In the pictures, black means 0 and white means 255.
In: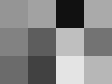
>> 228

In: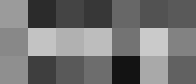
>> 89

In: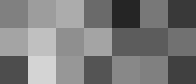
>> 151

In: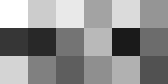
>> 94

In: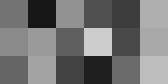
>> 67

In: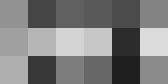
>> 125

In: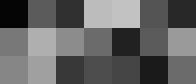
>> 56

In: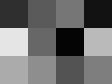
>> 83

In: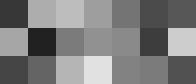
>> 181
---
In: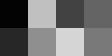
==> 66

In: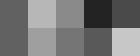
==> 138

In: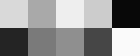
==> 238

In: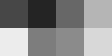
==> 103

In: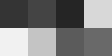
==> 37

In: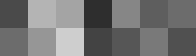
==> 164

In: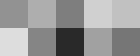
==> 126

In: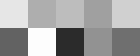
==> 189

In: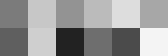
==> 147
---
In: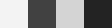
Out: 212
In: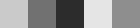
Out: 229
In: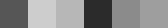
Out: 139
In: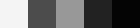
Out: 34
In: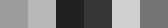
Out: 207
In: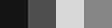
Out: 215
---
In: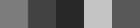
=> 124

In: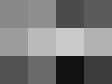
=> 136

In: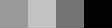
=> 153

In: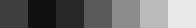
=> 62

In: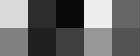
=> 217

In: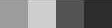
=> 156

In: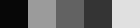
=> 7
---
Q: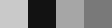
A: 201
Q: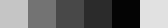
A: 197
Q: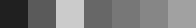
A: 32
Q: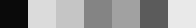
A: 10
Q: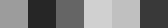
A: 156
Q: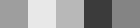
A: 158
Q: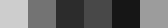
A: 205
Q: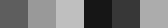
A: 94
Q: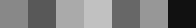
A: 136
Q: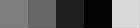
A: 126
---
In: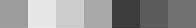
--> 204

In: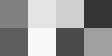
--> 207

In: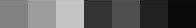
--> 196

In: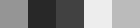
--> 65

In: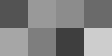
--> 140

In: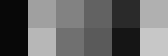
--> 130
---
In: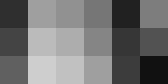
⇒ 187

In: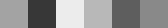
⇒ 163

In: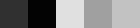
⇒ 160

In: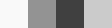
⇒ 147

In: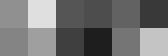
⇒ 159

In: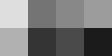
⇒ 156

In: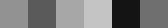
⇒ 146
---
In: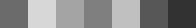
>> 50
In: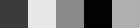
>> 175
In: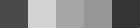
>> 53
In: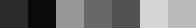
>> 186
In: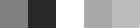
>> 189
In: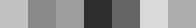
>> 172
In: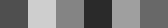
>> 104
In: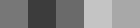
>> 168
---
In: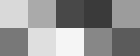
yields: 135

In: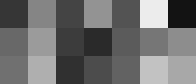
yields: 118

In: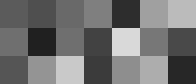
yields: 119

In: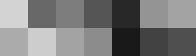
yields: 66

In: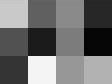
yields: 124

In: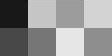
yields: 230

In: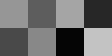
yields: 5

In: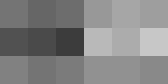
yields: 172
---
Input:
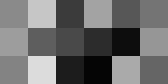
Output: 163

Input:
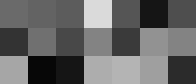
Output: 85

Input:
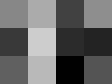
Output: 171

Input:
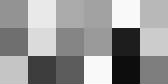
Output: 162

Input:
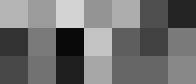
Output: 173

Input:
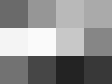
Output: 150

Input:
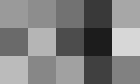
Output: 114

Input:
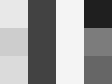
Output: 66
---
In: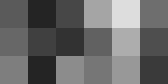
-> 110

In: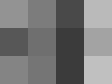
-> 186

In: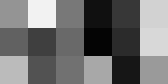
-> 210

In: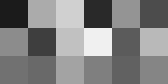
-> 76

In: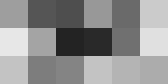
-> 203

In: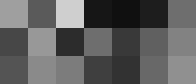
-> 110

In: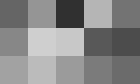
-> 115

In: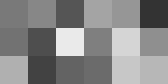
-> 51
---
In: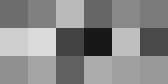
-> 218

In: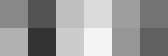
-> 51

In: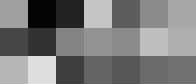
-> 49

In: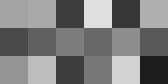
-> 96

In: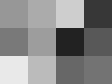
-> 157

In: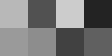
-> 141

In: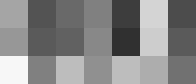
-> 90

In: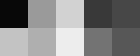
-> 175

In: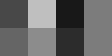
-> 140

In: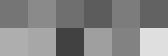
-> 167
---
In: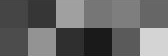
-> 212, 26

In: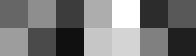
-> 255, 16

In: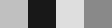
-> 222, 24

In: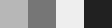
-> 238, 33

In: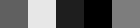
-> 231, 0

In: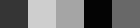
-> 206, 4

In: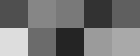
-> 221, 36
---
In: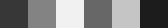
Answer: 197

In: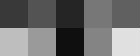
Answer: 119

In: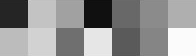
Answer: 139

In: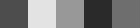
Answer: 42

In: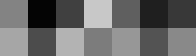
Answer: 31

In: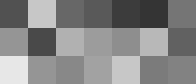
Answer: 52

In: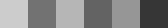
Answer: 150
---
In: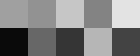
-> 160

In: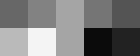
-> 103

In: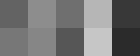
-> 99

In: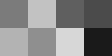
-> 123

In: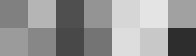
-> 128

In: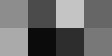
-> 141

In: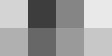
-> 212
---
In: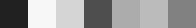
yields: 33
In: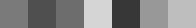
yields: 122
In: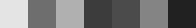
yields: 228
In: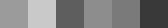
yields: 155
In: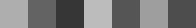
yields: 174
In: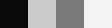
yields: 9
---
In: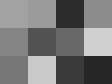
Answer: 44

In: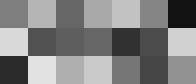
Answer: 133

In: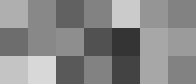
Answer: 149

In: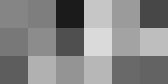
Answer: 155

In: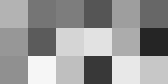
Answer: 158

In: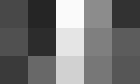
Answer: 140

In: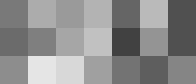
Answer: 186

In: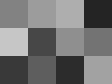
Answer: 174
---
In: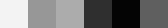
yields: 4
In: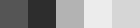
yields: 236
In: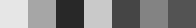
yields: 131
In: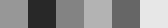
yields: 102
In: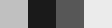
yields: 87
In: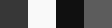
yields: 16
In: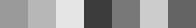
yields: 204
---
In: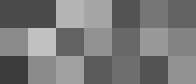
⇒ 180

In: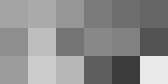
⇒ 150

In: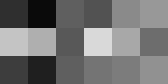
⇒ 95

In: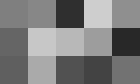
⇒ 47

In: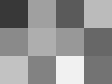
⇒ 90

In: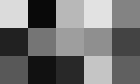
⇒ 184

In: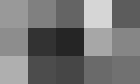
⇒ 100
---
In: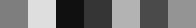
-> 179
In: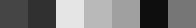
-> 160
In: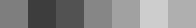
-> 161
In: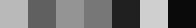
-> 32
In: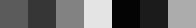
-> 4
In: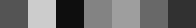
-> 158
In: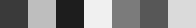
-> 123
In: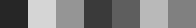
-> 94
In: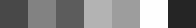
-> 157
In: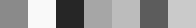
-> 188
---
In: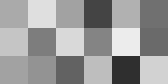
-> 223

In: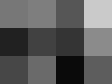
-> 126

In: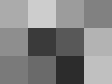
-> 205

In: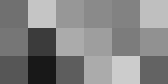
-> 197

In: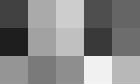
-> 170

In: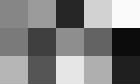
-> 155

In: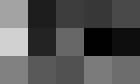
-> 29

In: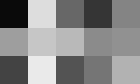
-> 221

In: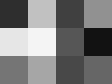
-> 193
